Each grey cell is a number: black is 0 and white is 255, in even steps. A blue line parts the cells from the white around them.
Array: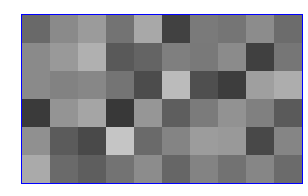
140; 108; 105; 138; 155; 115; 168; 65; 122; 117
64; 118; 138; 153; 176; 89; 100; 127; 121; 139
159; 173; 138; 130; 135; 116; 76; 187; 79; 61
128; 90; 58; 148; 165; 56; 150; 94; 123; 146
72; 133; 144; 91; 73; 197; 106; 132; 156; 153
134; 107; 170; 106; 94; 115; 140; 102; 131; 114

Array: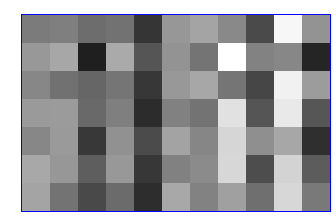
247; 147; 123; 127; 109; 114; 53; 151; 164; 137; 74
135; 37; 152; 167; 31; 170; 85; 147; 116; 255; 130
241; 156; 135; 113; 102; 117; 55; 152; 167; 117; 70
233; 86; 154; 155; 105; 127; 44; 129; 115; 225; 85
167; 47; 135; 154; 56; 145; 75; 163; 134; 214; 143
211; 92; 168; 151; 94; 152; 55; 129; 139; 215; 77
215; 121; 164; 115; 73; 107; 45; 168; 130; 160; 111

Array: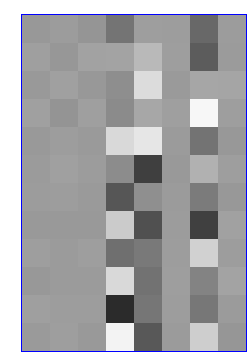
104; 156; 152; 156; 149; 116; 158; 157
92; 155; 159; 151; 162; 163; 185; 158
166; 165; 153; 160; 152; 142; 220; 154
247; 158; 160; 148; 159; 139; 167; 159
115; 152; 153; 157; 154; 217; 230; 155
177; 158; 155; 160; 156; 140; 63; 153
123; 152; 156; 157; 154; 86; 143; 155
64; 161; 153; 153; 153; 203; 80; 156
209; 157; 158; 155; 158; 111; 121; 157
131; 163; 152; 155; 155; 217; 114; 158
119; 155; 159; 157; 157; 43; 118; 157
206; 150; 154; 158; 153; 243; 88; 155

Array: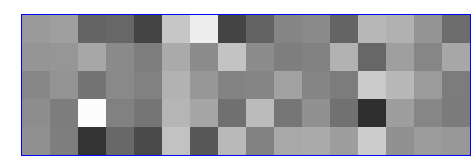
148; 108; 154; 159; 100; 103; 68; 198; 237; 68; 99; 133; 138; 100; 184; 177
134; 167; 149; 150; 167; 138; 126; 170; 140; 195; 140; 126; 130; 178; 103; 159
155; 124; 135; 147; 115; 137; 129; 178; 151; 131; 133; 162; 133; 124; 203; 184
134; 123; 141; 125; 252; 129; 117; 181; 166; 112; 187; 118; 145; 113; 47; 158
156; 152; 145; 126; 51; 104; 75; 194; 88; 185; 130; 168; 171; 158; 205; 145

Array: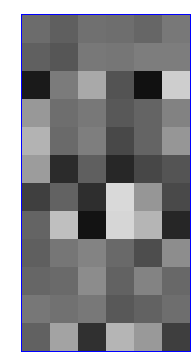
102; 120; 108; 95; 112; 110
125; 125; 96; 86; 120; 118
17; 206; 26; 123; 169; 83
100; 130; 152; 110; 120; 88
100; 150; 179; 106; 126; 72
71; 84; 156; 43; 95; 39
150; 73; 63; 98; 46; 217
181; 38; 100; 191; 19; 214
77; 141; 95; 118; 131; 105
131; 104; 102; 106; 140; 98
98; 110; 119; 113; 120; 88
153; 62; 97; 163; 48; 181

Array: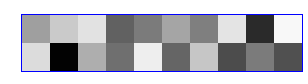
42; 248; 159; 202; 226; 97; 123; 165; 127; 228
123; 80; 220; 2; 174; 111; 238; 101; 198; 76

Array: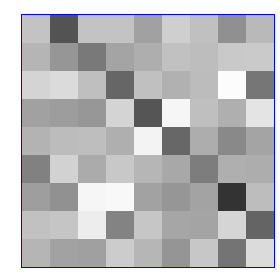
144; 185; 195; 83; 195; 195; 161; 207; 192
201; 202; 181; 150; 121; 164; 174; 193; 189
252; 118; 212; 219; 191; 102; 192; 177; 188
175; 228; 161; 157; 151; 212; 85; 246; 191
137; 164; 179; 188; 190; 175; 243; 103; 173
175; 173; 129; 210; 171; 200; 182; 168; 125
51; 189; 158; 145; 246; 248; 162; 150; 163
213; 100; 193; 197; 237; 131; 198; 166; 164
116; 219; 181; 162; 160; 204; 182; 149; 199
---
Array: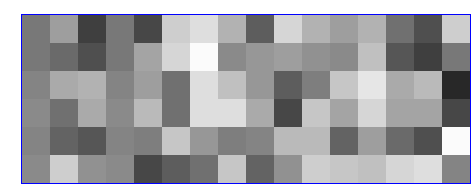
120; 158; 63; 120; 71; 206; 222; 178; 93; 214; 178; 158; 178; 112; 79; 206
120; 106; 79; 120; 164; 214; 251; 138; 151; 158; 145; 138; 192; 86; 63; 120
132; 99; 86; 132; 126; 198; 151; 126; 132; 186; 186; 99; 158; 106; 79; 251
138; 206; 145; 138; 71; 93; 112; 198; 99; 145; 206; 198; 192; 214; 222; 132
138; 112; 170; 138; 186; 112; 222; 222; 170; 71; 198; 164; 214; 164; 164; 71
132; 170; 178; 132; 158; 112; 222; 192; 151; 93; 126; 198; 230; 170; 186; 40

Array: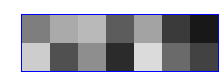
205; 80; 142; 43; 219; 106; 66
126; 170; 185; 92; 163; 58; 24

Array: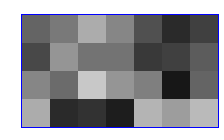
172; 42; 50; 29; 180; 157; 186
72; 149; 115; 115; 57; 64; 92
100; 121; 172; 134; 80; 42; 64
134; 107; 200; 149; 127; 23; 100

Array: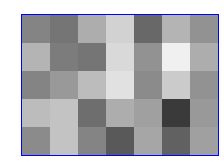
188; 195; 110; 173; 160; 58; 153
180; 124; 117; 217; 146; 240; 173
139; 195; 132; 89; 166; 97; 160
132; 117; 173; 210; 104; 180; 146
132; 153; 188; 225; 139; 203; 146

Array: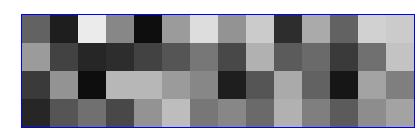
58; 147; 14; 183; 183; 155; 135; 30; 85; 170; 98; 22; 163; 127
155; 66; 38; 45; 66; 85; 119; 72; 177; 91; 106; 58; 112; 195
38; 85; 112; 72; 147; 189; 119; 135; 106; 177; 127; 91; 141; 163
98; 30; 235; 135; 14; 155; 221; 147; 203; 45; 170; 98; 209; 203

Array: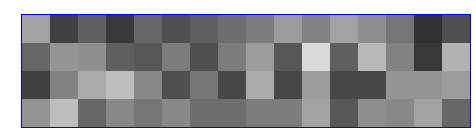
162; 64; 95; 56; 102; 79; 95; 110; 124; 156; 130; 162; 142; 117; 49; 79
148; 190; 102; 136; 117; 136; 110; 110; 124; 124; 162; 87; 142; 136; 162; 102
102; 148; 142; 95; 87; 124; 79; 124; 156; 87; 218; 95; 184; 130; 56; 178
64; 130; 170; 190; 136; 79; 117; 71; 170; 71; 156; 71; 71; 148; 148; 156

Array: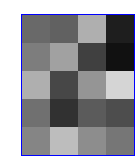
125; 161; 64; 17
112; 49; 91; 77
133; 189; 141; 118
175; 71; 149; 213
105; 97; 175; 30
